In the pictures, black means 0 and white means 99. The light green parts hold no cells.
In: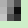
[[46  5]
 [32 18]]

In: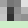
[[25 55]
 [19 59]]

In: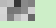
[[46 47]
 [51 73]]

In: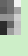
[[43 63]
 [58 80]]

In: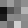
[[32 43]
 [53 52]]

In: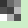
[[26 73]
 [68 32]]

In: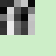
[[83 33]
 [76 23]]

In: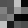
[[32 60]
 [50  3]]

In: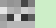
[[70 66]
 [22 85]]
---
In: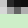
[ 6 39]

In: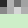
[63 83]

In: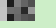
[31 16 40]

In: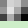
[55 65 67]

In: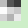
[22 83 82]

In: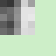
[62 88 57 28 42]
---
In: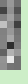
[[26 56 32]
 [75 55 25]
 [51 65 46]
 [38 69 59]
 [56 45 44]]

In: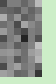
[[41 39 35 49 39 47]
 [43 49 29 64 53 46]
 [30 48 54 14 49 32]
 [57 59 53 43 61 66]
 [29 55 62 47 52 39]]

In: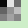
[[39 57 74]]

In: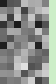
[[54 47 70 26 58 71 78]
 [20 43 10 51 63 12 32]
 [41 32 52 52 39 45 72]
 [47 43 56 70 56 44 38]
 [45 40 78 87 32 36 76]
 [41 49 47 62 80 26 42]]

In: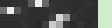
[[44 92 33 20 18 18 19 20 19 20 18 19 18 17]
 [18 18 18 20 18 16 24 78 64 20 17 20 17 19]]

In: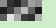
[[12 24 50 73 38 10]]
